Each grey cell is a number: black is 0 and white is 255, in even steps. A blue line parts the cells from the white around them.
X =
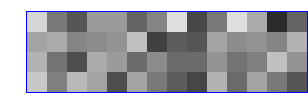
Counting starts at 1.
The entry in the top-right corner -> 100
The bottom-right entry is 86
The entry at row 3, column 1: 178
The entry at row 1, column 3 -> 86
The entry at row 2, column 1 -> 163
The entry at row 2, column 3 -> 133
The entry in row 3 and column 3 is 78
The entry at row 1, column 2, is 121
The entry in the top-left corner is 214
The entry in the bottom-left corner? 200
